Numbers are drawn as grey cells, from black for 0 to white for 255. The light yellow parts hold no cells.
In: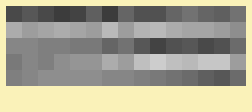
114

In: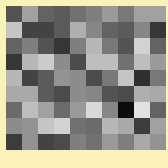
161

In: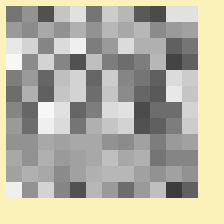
225

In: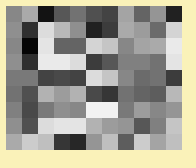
33

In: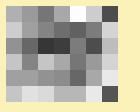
77
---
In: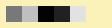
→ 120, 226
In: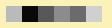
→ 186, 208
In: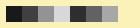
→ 25, 167
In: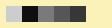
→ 205, 55
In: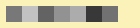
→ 120, 113
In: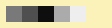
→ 121, 238
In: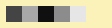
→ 68, 230
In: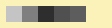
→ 196, 93
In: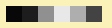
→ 8, 67
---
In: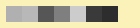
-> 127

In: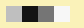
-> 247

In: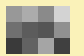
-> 211

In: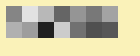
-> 101

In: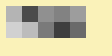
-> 130

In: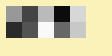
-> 12
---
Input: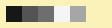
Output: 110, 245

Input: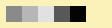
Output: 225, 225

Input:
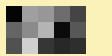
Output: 180, 208

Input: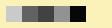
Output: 66, 202

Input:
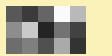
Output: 36, 250

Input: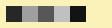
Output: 87, 192

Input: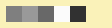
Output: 104, 251

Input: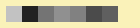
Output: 144, 194

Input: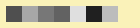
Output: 98, 223

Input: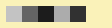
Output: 28, 195
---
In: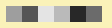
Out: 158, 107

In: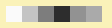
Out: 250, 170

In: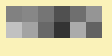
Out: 129, 98

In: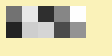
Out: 114, 147

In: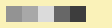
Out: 147, 61

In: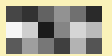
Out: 70, 84

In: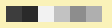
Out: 61, 175
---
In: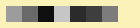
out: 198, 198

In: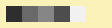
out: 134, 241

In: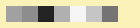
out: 176, 245

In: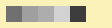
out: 173, 210

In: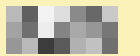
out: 132, 243

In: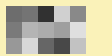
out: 172, 223

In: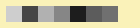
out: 134, 206

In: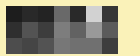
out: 125, 210
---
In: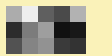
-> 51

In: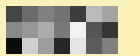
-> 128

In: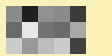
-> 66

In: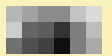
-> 169

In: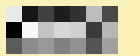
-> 160

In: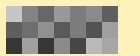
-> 167
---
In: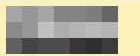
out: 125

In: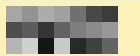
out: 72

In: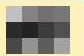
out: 112

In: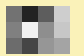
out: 93

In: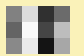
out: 48

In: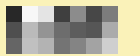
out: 71

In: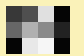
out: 224
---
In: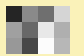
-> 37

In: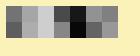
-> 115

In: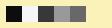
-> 13

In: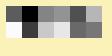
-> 92

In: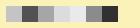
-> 196

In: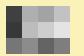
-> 64
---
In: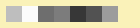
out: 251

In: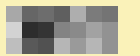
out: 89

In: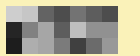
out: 174

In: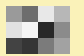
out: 53

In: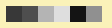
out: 78

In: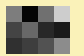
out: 62

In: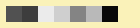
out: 61

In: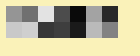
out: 207

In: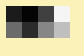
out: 43

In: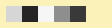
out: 37
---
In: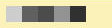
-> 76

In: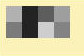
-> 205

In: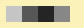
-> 37

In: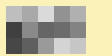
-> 154

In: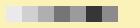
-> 175

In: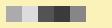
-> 83
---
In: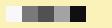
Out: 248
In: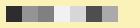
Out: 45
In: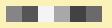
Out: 133
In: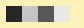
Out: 38
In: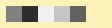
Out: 128
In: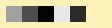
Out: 161
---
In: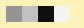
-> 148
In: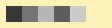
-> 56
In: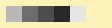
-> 184
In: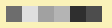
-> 109
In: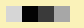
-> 214
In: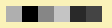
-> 175
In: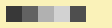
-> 56
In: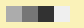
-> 172
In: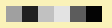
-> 160
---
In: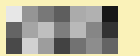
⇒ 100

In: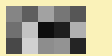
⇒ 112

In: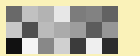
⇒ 200

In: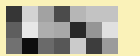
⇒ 94

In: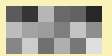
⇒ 188

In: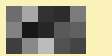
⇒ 130
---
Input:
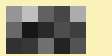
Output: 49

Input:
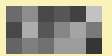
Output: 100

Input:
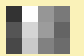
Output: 72

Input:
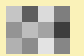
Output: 177

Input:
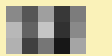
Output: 177

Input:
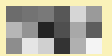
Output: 141

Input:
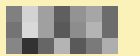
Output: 134
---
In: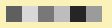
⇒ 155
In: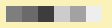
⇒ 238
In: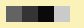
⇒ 202
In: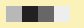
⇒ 238
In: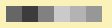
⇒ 151
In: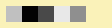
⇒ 143
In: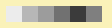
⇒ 127
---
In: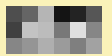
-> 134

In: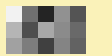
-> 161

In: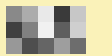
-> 152

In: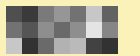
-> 199

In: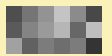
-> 161

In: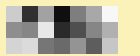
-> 212

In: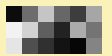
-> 229
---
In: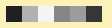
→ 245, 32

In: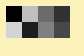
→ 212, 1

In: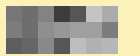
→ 196, 60

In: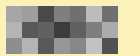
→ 194, 60

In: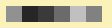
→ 192, 38

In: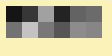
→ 195, 21
